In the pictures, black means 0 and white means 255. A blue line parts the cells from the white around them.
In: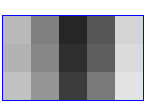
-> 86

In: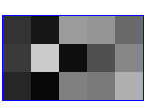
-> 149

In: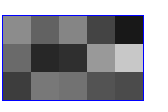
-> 68

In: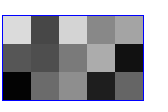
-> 136

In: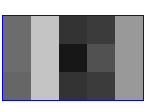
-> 59

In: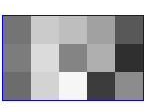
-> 161

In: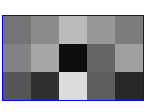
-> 151

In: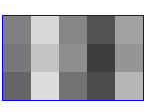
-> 82
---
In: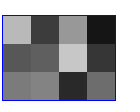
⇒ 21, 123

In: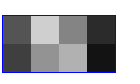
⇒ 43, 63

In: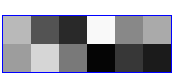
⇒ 170, 157

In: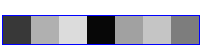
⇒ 125, 56

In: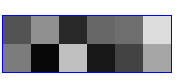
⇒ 220, 124

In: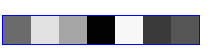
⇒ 85, 107
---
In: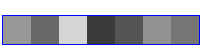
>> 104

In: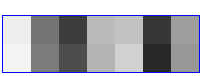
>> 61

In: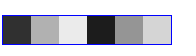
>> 149

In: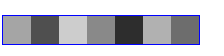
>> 109

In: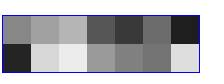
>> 57

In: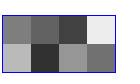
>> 98

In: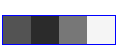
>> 119

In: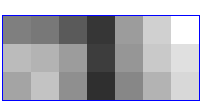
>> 61
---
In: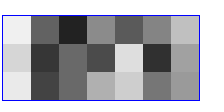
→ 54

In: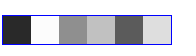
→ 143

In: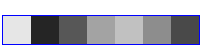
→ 87

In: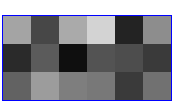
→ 42

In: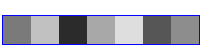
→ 122

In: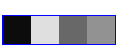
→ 146

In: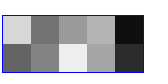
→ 100
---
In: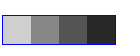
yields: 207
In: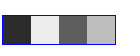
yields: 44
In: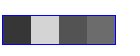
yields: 54
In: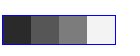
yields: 42
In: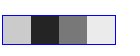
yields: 203
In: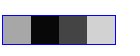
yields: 167
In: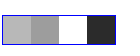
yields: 184
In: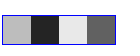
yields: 189
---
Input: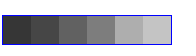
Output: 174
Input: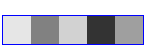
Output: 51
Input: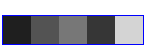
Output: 54
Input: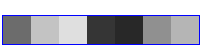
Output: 144
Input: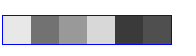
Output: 58
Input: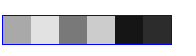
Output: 21
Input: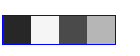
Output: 74
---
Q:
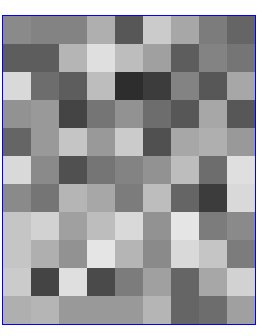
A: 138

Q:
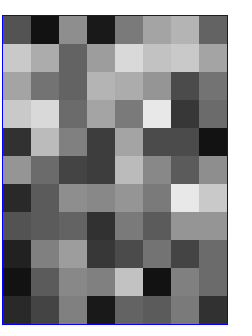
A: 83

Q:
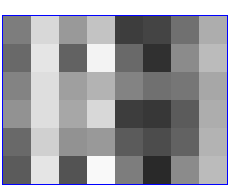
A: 125

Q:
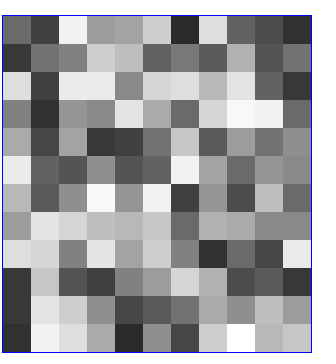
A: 106

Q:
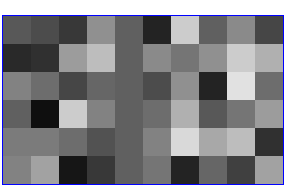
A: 88

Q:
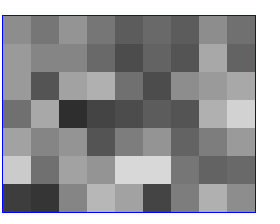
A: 141

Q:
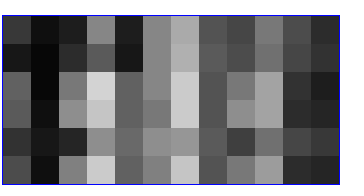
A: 56

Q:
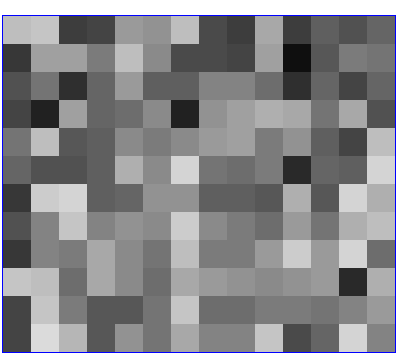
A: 190
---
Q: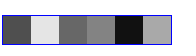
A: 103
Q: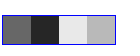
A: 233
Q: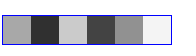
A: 203
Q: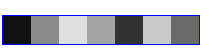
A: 223
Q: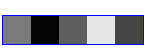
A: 95
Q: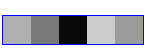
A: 9
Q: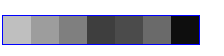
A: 127
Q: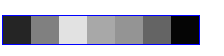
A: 226
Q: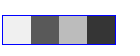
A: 188
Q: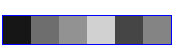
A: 146
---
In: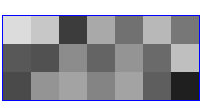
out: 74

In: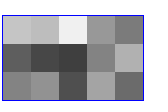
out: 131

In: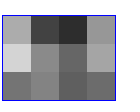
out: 116

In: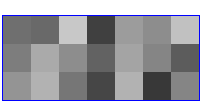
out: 148

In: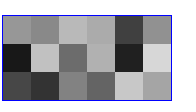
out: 71

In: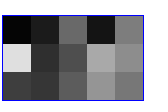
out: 62

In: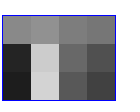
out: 29

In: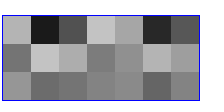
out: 150
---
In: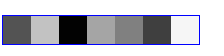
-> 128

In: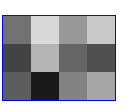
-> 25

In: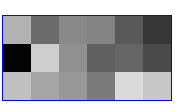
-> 123

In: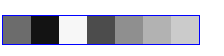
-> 143

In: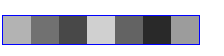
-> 99

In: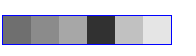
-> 49

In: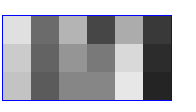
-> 134

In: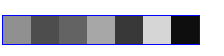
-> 56
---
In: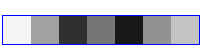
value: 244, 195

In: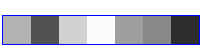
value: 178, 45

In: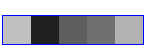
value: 192, 178

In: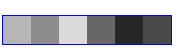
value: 182, 74

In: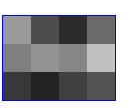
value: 153, 83

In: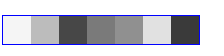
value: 245, 58

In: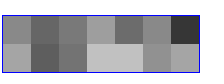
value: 137, 165
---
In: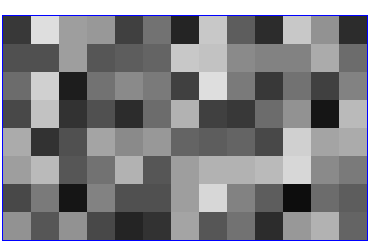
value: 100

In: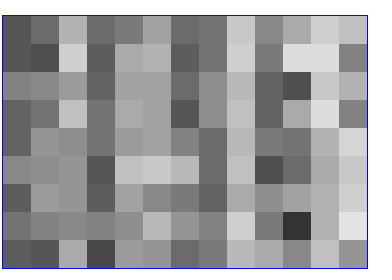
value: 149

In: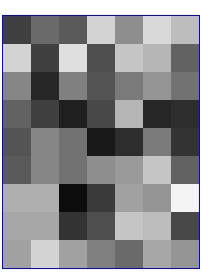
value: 148

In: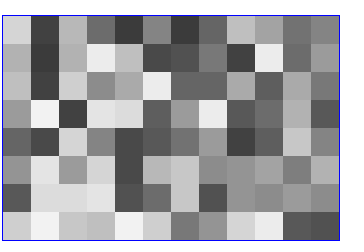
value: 81

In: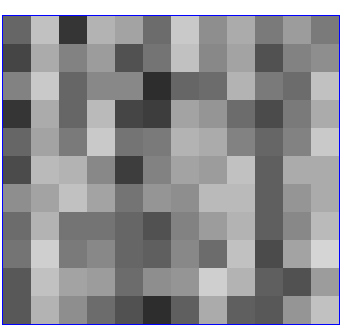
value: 193

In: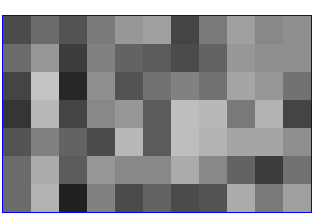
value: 159

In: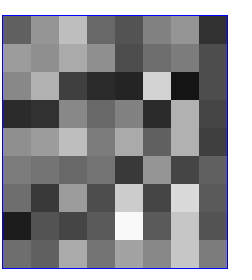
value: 124
